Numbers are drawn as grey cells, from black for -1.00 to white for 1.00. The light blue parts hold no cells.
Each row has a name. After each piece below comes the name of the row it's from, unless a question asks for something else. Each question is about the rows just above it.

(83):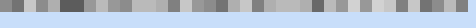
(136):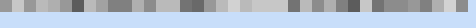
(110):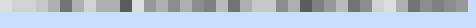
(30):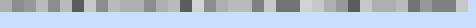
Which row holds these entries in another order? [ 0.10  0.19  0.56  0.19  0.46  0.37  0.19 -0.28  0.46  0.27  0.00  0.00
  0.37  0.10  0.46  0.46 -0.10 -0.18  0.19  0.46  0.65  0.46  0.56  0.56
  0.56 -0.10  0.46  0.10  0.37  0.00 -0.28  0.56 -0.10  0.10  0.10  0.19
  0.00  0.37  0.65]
(136)
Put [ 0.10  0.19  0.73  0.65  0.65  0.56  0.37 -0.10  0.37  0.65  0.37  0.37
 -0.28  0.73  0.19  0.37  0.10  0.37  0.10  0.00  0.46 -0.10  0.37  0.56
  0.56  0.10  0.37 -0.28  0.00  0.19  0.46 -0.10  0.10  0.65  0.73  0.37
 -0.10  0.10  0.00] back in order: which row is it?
(110)
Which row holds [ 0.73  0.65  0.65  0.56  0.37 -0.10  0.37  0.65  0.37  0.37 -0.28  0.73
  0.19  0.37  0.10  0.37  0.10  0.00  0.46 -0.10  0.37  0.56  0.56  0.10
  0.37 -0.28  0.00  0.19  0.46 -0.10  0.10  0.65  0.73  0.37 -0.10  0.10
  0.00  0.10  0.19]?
(110)
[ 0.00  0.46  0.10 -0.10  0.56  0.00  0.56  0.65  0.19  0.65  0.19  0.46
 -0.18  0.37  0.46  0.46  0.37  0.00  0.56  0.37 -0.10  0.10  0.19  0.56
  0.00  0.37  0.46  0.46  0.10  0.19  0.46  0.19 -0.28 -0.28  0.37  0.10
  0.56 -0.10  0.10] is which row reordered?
(83)
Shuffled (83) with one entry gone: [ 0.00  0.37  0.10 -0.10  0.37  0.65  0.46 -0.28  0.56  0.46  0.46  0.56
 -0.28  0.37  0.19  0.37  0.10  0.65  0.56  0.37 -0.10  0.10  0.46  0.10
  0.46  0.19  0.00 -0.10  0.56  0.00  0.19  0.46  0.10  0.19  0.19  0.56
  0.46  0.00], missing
[-0.18]
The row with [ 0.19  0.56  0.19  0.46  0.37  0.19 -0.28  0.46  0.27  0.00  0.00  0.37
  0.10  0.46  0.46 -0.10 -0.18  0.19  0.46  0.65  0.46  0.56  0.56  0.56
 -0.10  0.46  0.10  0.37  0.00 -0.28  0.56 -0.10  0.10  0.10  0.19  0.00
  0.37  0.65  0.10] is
(136)
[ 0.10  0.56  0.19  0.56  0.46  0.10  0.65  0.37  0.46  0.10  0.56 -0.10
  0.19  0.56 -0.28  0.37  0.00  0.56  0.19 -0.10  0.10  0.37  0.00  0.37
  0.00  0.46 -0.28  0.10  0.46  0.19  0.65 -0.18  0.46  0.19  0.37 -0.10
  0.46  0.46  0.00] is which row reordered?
(83)

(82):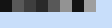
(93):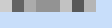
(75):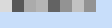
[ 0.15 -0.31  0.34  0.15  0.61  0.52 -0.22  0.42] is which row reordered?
(93)
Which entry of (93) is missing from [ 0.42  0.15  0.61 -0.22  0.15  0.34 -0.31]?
[0.52]
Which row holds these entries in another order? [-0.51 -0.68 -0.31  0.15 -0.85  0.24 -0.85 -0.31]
(82)
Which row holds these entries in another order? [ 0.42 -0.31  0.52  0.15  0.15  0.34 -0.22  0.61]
(93)
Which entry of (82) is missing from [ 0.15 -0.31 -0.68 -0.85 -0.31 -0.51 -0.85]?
[0.24]
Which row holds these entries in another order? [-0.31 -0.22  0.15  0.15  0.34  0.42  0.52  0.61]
(93)

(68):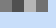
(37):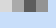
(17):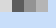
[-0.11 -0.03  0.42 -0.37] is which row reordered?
(68)
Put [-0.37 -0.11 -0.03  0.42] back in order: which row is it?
(68)
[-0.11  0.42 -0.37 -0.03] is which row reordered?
(68)
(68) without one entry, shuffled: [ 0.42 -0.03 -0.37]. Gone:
[-0.11]
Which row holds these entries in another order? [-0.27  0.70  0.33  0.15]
(37)
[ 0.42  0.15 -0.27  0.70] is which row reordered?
(17)

